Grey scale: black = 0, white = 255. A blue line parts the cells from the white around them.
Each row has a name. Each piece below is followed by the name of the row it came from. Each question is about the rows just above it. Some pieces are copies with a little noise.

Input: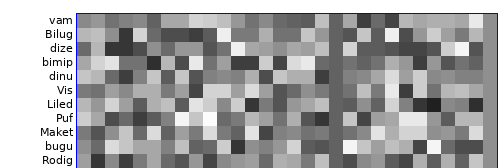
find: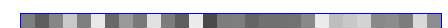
Maket
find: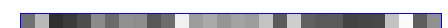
dize
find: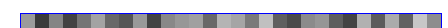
Rodig
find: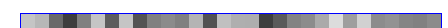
dinu
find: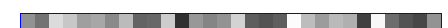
bugu

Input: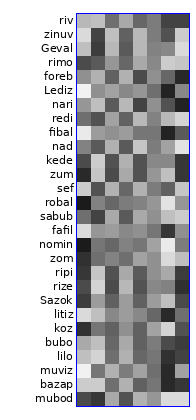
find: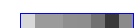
fafil
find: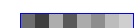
sabub
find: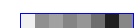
Lediz
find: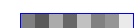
nad
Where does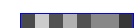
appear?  kede
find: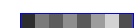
koz
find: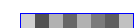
sef

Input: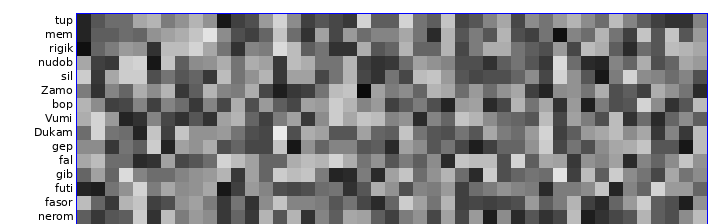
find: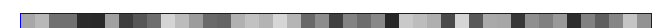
fal
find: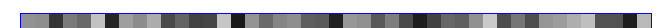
gep
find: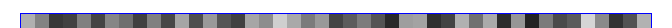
bop

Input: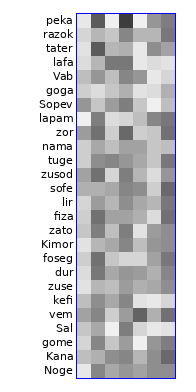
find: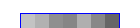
Kana
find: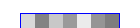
gome
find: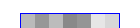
Vab

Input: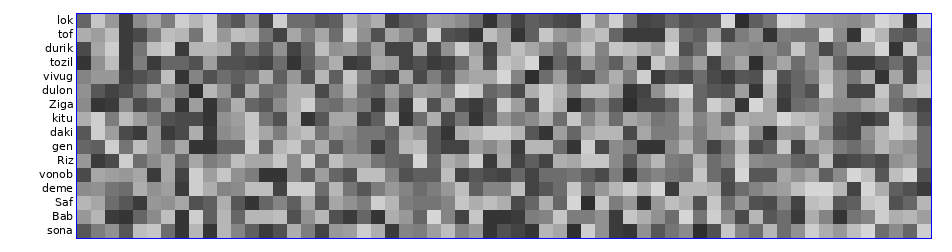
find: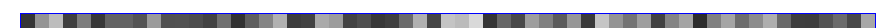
tozil
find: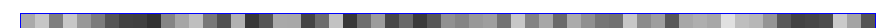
kitu
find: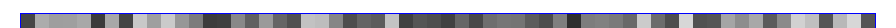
vonob
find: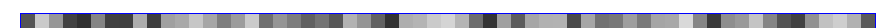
daki
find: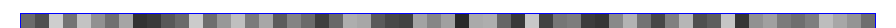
gen

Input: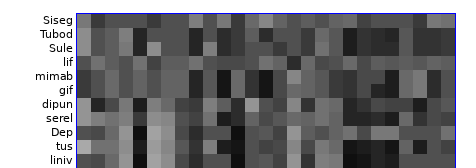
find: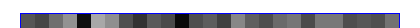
Dep
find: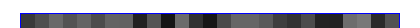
gif

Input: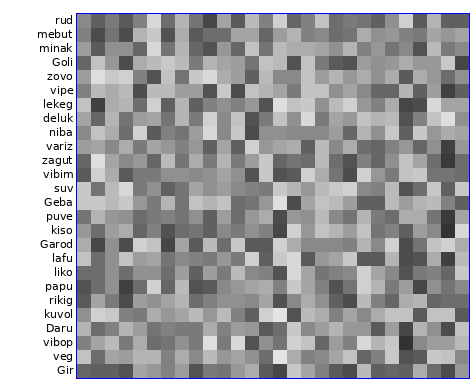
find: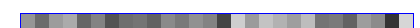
kiso
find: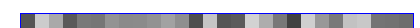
vibim
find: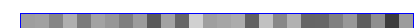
variz
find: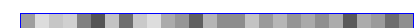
zovo

